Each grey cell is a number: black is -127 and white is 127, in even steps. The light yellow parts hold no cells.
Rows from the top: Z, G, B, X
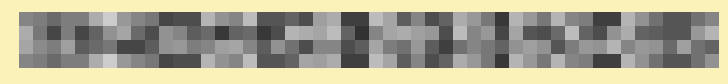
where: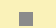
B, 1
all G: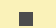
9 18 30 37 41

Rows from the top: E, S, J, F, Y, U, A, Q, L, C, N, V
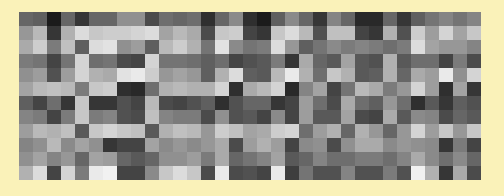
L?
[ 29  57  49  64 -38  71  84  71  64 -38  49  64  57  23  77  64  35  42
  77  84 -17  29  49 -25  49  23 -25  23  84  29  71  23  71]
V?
[ 49  92 -59  84  -4 106 113 -59 -59  10  71  92  71 -52 106 -52 -46 -59
 106 -65 -11 -46 -46   4 -46 -46  -4 -46 113  49 -73  42 -52]
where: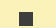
V, 19
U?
[ 35  57  64  57  -4  71  77 -80 -86 -17  49  57  49  49  84 -80  42  57
  84 -86   4  35 -59 -11  57  42  -4  23  84  29 -80  35 -73]

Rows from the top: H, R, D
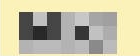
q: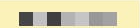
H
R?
[-58 -86 -58  51 -73  65  45]
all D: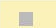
1 2 4 6

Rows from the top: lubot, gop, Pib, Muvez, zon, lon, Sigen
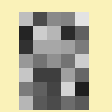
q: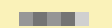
Muvez
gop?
[-91  77  54 -85 -31]

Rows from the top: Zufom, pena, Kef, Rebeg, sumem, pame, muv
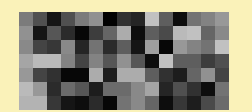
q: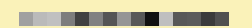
Rebeg
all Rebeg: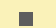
11 12

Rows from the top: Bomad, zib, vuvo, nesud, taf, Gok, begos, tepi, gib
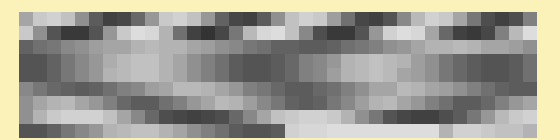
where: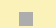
nesud, 6
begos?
[ 16  37  51  57  37  23   0 -23 -35 -35 -15   0  23  37  57  51  30   8
  -8 -29 -35 -29  -8   8  30  51  57  37  23   0 -15 -35 -35 -23   0  23
  37]

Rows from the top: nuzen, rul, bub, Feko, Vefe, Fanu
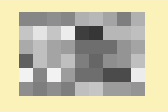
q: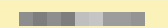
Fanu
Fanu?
[14 -1 14 -1 63 69 28 28 20]
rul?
[ 69 100  69 108 -65 -73  55  55  63]
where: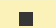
rul, 5
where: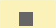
Feko, 5
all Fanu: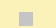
5

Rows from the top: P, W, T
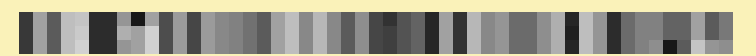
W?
[-71  33 -36  62  74 -83 -83  47  33  81 -50  27 -57  27   8   1 -14 -36
  33  62   8  55   8 -36  14 -57 -64 -44 -28 -89  33 -77  55   8  21 -20
 -20  14  47 -96  62  21 -83 -20   1   1 -28 -28  33 -36  -7]
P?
[ -71   33  -36   62   68  -83  -83   21 -103   33  -50   27  -57   27
    8    1  -14  -36   33   62    8   55    8  -36   14  -57  -77  -44
  -28  -89   33  -77   55    8   21  -20  -20   14   47  -89   62   21
  -83  -20    1    1  -28  -28   33  -36   -7]
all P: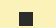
5 6 42
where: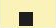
W, 39
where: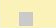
W, 4

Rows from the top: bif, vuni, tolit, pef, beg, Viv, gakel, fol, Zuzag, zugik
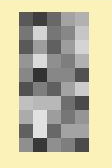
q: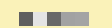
Zuzag
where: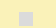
pef, 1
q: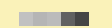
gakel
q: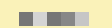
vuni

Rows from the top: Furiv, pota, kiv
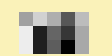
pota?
[109 -96 -26 -73  40]
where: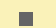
pota, 2
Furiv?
[ 32  81  46 -40  60]
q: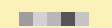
Furiv

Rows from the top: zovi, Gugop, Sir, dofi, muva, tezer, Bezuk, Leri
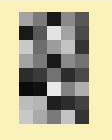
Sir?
[ 72 -19  28  66 -75]
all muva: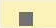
2
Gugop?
[-102  -39   99   35  -53]

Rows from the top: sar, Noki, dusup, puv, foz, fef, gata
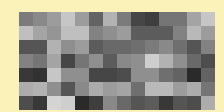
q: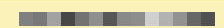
puv
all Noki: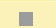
7 13
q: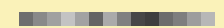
sar
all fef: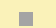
7
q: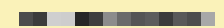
gata
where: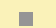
Noki, 2

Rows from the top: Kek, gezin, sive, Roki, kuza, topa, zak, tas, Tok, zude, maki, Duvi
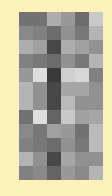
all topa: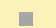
3 4
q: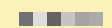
tas

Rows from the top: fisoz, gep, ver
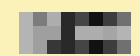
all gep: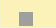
1 2
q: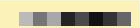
fisoz
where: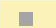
gep, 6
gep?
[ 52  31  31 -86  45  45  37  52]

